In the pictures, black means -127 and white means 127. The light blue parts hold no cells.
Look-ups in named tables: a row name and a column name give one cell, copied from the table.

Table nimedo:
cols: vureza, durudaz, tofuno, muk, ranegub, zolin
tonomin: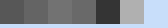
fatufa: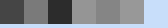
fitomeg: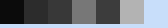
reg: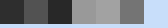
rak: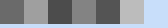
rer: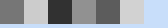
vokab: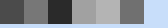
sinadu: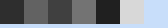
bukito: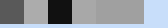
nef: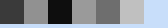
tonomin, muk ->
-22
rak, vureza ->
-21
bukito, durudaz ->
44
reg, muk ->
25
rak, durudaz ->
31
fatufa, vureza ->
-58
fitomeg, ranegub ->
-67
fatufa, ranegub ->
5
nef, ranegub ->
-17
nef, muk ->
26
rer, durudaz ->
76
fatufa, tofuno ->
-83
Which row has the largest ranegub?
vokab

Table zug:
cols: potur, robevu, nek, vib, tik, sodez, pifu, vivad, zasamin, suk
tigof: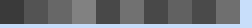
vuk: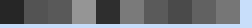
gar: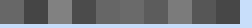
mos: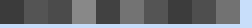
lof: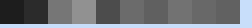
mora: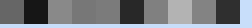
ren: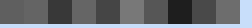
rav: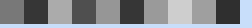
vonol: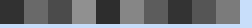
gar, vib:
-52
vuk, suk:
-9
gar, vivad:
-4
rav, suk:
-80
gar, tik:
-25
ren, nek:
-71
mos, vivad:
-67
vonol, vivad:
-76
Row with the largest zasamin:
rav

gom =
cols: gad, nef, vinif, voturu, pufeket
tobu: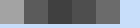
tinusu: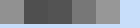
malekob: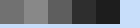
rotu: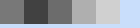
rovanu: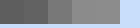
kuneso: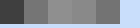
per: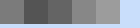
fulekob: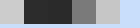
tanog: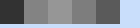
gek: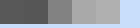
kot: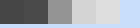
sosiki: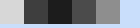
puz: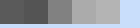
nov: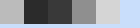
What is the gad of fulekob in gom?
76
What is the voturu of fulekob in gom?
-5
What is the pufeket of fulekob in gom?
70
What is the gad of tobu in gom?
35
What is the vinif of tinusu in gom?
-44
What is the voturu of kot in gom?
84
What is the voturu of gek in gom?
41
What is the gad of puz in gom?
-37
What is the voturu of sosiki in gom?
-52
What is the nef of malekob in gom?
8
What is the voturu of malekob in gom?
-81
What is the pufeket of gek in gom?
48
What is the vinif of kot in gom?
20
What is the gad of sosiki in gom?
87
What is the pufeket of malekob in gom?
-98
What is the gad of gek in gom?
-39
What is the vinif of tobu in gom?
-63
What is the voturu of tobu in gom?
-49

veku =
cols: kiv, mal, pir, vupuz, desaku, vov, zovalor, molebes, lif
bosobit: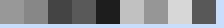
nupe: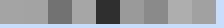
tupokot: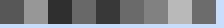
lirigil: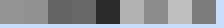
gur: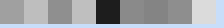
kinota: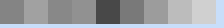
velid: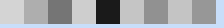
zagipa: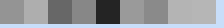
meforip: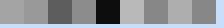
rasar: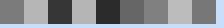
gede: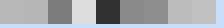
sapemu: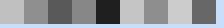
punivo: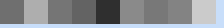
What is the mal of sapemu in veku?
15
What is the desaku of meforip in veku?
-114
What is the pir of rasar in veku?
-73
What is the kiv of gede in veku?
56
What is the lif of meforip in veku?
7
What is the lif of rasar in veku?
-8
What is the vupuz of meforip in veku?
12
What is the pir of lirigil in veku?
-27
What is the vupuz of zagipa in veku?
7
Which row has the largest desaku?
kinota

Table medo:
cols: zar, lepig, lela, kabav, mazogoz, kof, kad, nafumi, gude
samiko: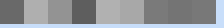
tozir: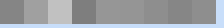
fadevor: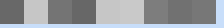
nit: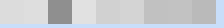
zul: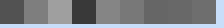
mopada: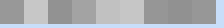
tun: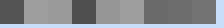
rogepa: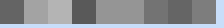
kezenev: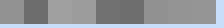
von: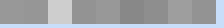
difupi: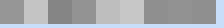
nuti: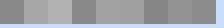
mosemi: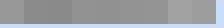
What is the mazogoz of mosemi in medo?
17
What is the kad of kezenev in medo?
17
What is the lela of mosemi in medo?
10
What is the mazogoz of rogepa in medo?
21
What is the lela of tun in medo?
26
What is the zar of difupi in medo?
22
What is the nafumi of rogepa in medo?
-26
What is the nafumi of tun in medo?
-18
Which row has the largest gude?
nit

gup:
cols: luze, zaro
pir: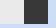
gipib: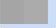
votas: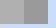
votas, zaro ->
26
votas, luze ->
48
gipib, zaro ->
43
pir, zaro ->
-71
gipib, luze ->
37
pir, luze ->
106
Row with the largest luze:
pir

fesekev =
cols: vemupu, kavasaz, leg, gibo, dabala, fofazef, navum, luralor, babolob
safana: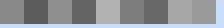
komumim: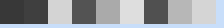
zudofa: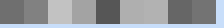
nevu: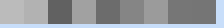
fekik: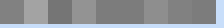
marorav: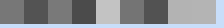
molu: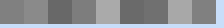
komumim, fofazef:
94
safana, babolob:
26
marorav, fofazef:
-11
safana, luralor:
39
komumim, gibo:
-44
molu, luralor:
40
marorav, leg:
-6
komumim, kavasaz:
-64
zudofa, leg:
66
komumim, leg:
84
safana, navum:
-23
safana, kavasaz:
-35
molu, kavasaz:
10
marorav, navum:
-45
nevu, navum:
27
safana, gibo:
-27
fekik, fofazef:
-3
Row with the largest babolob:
komumim

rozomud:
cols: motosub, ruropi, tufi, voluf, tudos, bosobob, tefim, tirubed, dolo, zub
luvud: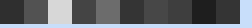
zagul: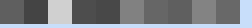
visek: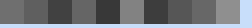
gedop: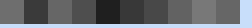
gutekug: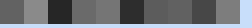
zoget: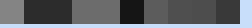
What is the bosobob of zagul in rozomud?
1
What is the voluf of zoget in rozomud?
-19
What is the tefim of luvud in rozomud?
-56
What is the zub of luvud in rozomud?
-75
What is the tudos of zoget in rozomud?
-19
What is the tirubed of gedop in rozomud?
-29
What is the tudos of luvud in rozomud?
-19
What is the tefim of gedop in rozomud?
-55

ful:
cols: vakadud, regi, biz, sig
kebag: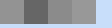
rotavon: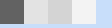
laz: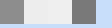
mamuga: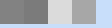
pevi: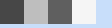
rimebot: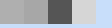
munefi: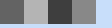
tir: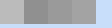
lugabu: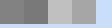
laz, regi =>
109
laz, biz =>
111
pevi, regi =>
62
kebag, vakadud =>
19
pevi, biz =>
-32
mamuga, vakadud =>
2
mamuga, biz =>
91
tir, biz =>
26
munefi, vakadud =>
-28
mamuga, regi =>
-4
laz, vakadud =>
13
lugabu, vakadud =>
2
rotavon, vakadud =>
-29
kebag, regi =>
-25
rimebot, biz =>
-42

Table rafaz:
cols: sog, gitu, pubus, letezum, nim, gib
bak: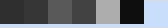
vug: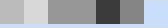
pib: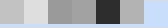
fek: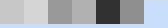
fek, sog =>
71
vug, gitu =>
88
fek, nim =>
-78
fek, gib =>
15
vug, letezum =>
23
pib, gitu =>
94
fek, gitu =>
85
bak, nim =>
45
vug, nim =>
-68
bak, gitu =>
-73
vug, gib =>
5
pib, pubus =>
26
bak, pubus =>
-38
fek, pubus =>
25
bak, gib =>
-113
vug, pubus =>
23
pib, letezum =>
34

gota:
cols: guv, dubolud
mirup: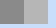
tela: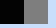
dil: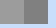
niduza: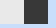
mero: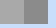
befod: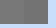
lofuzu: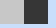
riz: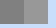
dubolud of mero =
11
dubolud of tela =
-1
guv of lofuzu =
71
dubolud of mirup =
54
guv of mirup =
10
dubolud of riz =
24
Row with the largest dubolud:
mirup

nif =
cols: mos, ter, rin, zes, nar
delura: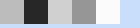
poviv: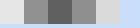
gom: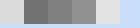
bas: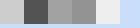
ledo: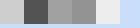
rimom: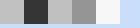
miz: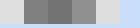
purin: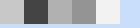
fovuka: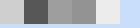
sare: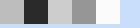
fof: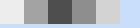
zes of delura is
22
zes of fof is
14
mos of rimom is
65
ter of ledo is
-44
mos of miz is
95
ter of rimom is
-74
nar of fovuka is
108
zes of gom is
17
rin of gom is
0
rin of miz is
-12
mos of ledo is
78
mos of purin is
72
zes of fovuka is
19
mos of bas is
77
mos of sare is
61
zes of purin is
20
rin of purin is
49
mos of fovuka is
79
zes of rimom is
21
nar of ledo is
109

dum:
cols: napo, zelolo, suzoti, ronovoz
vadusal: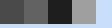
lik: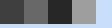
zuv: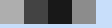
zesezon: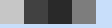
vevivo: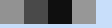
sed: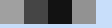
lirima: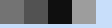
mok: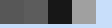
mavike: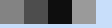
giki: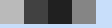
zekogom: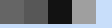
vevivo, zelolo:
-54
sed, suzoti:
-109
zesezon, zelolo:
-62
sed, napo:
32
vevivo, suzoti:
-112
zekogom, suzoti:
-109
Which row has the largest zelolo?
lik

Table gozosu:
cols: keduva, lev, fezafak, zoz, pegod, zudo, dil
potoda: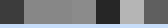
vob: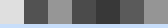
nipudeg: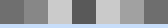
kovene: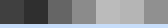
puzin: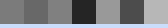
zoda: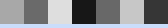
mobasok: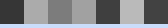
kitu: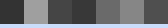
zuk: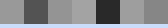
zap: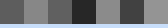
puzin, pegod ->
25
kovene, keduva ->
-63
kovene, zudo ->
53
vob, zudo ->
-37
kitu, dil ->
-48
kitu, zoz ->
-71
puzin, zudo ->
-51
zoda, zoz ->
-104
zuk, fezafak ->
20
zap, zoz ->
-88
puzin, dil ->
55
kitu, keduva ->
-76
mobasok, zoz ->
32
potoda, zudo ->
53
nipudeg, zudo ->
33
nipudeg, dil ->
-17
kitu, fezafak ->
-58
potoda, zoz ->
11
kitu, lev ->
31
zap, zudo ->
-62

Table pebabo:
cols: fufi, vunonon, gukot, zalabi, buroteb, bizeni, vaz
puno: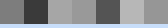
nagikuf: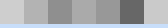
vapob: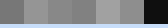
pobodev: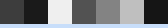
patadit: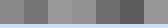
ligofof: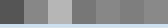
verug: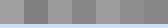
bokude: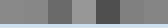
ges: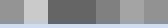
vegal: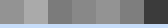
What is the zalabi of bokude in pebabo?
23
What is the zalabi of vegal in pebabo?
8
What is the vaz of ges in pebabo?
19
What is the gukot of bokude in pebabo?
-21
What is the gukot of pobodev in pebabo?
111
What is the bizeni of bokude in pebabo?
0

